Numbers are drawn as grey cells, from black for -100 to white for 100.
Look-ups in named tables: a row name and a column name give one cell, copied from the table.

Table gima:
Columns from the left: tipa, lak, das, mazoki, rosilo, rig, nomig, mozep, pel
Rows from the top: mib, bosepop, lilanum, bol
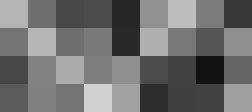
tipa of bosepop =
-10
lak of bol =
1
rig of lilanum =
-41
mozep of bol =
-49
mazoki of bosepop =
-4
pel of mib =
-55
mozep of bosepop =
-33
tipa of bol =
-29
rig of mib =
14
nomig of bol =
-50
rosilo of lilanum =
12
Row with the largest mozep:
mib

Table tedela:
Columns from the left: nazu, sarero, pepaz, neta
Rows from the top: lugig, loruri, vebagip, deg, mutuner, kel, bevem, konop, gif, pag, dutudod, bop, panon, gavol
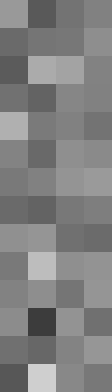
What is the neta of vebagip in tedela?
2
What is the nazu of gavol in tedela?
-32
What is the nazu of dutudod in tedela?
2
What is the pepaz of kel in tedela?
12
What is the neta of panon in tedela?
18
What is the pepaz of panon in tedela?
3
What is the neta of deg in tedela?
1
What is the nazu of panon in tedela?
-12
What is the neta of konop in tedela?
-1
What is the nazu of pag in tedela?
-5
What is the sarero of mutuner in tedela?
-4
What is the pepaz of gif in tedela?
-12

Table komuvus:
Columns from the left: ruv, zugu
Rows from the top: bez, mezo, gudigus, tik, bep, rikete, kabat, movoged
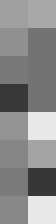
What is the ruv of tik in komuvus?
-56
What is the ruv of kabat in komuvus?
-4
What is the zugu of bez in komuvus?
32
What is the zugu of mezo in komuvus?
-10
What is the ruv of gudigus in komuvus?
-5
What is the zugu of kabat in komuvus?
-57
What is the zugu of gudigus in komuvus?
-10
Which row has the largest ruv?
bez

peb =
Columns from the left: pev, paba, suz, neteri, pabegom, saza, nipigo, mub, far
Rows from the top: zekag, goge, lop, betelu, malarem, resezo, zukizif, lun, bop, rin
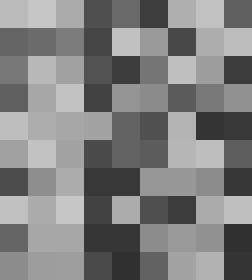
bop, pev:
-21
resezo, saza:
-28
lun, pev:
51
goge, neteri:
-46
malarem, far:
-55
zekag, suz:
34
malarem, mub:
-59
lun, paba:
34
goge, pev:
-21
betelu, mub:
-5
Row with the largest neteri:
malarem

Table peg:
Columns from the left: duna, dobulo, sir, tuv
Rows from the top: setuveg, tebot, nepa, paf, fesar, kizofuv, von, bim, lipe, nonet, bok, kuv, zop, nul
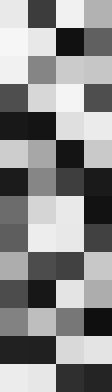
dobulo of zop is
-75
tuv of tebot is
-25
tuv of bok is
36
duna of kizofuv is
61
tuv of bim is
-86
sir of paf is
91
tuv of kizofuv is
58
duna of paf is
-39
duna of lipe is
-26
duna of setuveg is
83
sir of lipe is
82
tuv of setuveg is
40
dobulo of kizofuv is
31
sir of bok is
79
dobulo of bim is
67
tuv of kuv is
-88
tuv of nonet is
57
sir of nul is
-63
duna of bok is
-40
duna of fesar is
-81

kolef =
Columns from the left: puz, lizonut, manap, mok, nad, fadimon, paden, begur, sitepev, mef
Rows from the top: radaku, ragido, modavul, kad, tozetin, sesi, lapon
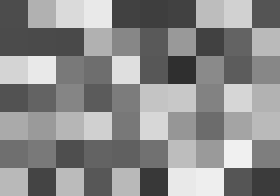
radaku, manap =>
71
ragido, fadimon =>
-30
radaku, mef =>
-34
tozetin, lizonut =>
21
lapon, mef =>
-54
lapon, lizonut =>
-47
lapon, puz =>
45
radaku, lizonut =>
39
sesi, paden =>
48
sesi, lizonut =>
-5
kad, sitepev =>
68
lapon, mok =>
-32
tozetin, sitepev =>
29
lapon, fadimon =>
-56
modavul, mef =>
6
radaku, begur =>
48
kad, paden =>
57
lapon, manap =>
47

